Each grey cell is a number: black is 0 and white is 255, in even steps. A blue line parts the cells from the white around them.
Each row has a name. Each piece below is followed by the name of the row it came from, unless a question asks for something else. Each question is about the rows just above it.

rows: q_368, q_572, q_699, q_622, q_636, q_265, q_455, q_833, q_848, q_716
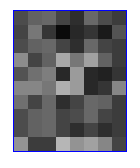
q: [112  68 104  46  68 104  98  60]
q_455
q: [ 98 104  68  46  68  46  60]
q_848
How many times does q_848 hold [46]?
2
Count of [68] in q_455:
2
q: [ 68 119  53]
q_572

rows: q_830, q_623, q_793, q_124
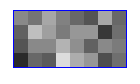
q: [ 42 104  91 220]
q_124
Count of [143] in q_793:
1
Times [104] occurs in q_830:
2
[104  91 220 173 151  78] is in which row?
q_124

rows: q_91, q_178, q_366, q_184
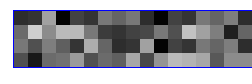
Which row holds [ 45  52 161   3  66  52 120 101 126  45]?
q_366
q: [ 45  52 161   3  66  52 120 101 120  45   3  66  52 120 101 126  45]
q_91
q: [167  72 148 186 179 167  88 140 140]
q_184

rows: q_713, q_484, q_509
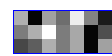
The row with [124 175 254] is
q_484
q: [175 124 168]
q_509
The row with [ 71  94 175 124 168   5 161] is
q_509
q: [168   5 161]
q_509
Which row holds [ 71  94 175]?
q_509

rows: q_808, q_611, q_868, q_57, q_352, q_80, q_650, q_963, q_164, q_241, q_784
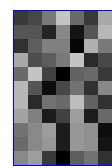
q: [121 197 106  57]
q_808
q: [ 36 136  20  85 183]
q_611
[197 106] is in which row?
q_808
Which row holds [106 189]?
q_650
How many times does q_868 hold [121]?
1

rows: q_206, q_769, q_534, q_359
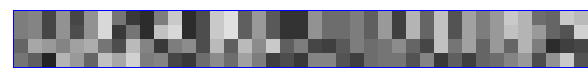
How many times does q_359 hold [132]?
5
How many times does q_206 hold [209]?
0
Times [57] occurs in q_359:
3
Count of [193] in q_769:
3
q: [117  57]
q_206
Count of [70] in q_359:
1
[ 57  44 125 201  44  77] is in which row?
q_206

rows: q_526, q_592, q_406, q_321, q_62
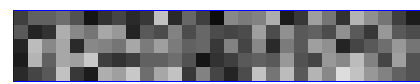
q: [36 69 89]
q_406
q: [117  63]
q_526
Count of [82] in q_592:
0
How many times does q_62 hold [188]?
1
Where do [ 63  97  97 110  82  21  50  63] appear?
q_321
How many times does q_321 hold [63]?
3
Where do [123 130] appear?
q_526

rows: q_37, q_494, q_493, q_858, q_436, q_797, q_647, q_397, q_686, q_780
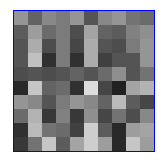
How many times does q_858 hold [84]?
3
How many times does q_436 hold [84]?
4
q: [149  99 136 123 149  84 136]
q_37
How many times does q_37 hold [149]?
3
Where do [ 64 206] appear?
q_686
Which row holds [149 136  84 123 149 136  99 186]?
q_647
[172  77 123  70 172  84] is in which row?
q_493

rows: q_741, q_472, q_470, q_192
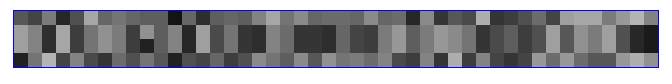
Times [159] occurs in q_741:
1
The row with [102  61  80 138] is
q_192
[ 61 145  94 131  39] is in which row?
q_472

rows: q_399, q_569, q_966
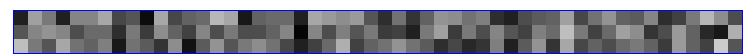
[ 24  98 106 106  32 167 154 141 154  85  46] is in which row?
q_399
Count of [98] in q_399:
5
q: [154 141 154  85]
q_399
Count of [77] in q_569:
7
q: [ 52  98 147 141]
q_399
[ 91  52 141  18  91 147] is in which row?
q_966

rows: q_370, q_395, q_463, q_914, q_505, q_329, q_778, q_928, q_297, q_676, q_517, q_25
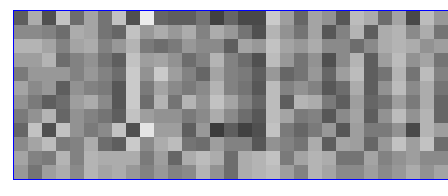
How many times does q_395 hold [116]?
4
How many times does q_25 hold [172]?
4
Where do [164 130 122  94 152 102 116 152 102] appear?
q_505
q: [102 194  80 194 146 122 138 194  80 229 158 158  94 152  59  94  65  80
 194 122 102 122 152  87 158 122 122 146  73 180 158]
q_297
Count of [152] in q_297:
2

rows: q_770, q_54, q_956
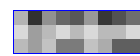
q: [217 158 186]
q_54
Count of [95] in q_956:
2
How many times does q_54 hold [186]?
4
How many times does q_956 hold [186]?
1

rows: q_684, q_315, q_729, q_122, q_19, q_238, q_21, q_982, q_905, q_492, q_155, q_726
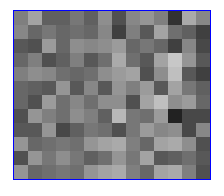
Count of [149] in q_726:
2
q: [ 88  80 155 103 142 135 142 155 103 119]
q_729
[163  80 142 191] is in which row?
q_19
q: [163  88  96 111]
q_155
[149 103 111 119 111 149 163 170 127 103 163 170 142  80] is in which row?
q_492

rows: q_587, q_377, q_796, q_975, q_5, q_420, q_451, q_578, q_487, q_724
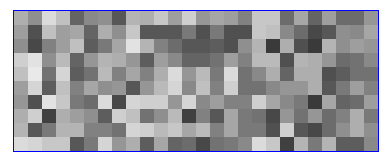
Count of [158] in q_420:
2
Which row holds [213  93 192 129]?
q_420
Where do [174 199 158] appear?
q_587
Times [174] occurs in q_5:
4
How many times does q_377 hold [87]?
4

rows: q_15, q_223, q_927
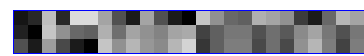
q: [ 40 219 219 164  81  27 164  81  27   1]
q_15
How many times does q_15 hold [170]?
0
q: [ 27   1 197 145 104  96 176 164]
q_15
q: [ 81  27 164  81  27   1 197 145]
q_15
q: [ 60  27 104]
q_15
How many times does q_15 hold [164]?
4

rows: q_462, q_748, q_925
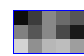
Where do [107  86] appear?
q_462
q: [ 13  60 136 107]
q_462

